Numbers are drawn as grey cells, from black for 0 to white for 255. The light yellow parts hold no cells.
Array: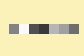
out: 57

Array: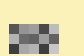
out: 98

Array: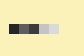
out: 60

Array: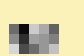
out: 160

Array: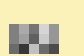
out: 96

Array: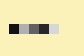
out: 98

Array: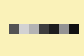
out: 62

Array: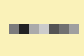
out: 203

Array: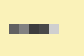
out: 61
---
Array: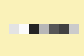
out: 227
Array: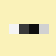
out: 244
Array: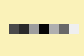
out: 74
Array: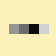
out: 149
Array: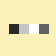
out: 42
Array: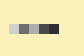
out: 207
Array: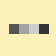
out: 85
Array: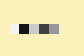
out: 244
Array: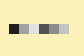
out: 31
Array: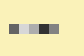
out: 100
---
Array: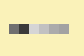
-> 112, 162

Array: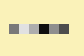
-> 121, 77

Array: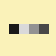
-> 25, 72

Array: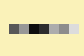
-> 88, 220

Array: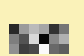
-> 40, 93

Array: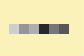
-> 206, 87

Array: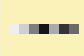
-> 239, 106
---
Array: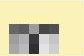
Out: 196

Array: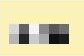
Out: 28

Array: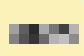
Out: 141

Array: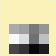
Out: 191

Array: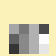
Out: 252

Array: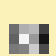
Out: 21

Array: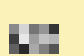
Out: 181
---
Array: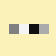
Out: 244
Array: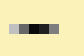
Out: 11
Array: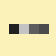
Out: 195
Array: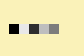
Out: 45
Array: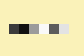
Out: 249
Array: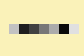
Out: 171
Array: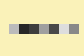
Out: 72
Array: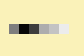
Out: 173
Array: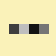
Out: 190
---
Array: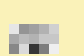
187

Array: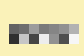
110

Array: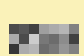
75

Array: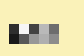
246

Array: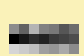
24

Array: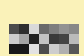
165

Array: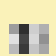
70

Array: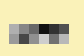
134

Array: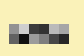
207
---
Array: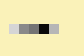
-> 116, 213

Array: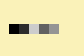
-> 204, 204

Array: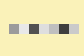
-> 222, 232

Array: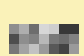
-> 184, 215

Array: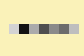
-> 79, 211

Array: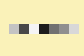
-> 28, 244
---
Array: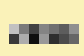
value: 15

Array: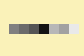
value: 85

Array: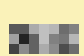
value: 98

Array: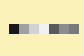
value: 210

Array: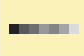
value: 111

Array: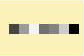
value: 243
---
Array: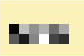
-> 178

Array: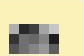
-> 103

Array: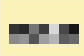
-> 215

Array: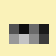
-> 15

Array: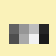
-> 150

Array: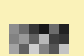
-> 184

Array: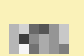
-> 171
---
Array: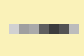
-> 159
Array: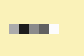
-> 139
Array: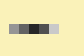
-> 99
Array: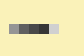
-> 96
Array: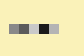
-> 137
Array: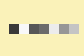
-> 150
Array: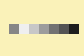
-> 134
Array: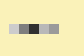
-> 154
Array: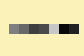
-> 74
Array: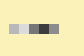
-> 140
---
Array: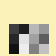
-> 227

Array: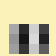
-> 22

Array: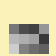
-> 174

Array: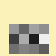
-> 172

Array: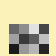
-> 58

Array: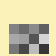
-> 159

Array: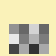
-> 124
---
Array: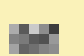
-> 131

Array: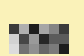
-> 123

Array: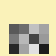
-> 224

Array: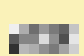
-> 163

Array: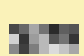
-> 197

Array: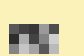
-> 88
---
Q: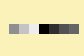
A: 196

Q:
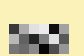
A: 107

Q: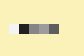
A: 32

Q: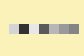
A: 49

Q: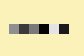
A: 58

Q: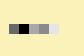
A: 2

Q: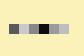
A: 201
